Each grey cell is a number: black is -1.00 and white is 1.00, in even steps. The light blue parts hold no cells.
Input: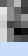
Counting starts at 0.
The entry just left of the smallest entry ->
-0.01
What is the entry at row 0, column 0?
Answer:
-0.24
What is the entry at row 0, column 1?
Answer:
-0.01
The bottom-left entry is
0.68
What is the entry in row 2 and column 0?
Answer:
0.68
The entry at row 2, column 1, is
0.12

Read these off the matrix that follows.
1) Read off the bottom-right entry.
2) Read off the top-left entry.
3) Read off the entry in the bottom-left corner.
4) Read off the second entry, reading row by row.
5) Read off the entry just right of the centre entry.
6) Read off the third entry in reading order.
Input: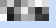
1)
-0.59
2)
0.17
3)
0.97
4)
0.61
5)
0.07
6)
-0.27

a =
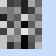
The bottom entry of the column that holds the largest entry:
-0.95
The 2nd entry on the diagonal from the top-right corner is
-0.49
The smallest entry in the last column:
-0.39
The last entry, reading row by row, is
0.43
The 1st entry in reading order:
0.66
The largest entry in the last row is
0.53
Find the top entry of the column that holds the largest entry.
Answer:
-0.74
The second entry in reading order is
-0.49
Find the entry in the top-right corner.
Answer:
-0.16
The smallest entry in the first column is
-0.74
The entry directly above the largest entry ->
-0.95
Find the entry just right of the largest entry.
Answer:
0.30

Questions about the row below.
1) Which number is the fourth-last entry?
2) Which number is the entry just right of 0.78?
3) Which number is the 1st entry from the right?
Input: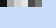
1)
0.65
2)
-0.39
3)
-0.06

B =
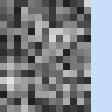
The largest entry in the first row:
0.67
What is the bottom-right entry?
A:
-0.41
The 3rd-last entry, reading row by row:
-0.53
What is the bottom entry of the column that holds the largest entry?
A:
0.14
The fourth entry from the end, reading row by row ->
-0.64
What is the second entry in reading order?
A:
0.04
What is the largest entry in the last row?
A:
0.47
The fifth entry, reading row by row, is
-0.06
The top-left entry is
-0.16
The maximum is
0.78
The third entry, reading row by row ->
-0.53
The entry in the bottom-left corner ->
-0.29
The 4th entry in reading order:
-0.53
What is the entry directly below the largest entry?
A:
0.57
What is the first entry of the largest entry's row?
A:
0.57
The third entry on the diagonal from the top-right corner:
-0.53
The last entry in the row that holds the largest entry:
-0.64

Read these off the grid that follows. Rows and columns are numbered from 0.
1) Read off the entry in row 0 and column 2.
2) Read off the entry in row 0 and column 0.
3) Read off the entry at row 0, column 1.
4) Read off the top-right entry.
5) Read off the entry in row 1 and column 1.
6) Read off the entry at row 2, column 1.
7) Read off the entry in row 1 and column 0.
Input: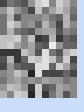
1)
-0.21
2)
-0.45
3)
-0.08
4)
0.05
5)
0.51
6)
0.41
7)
0.17
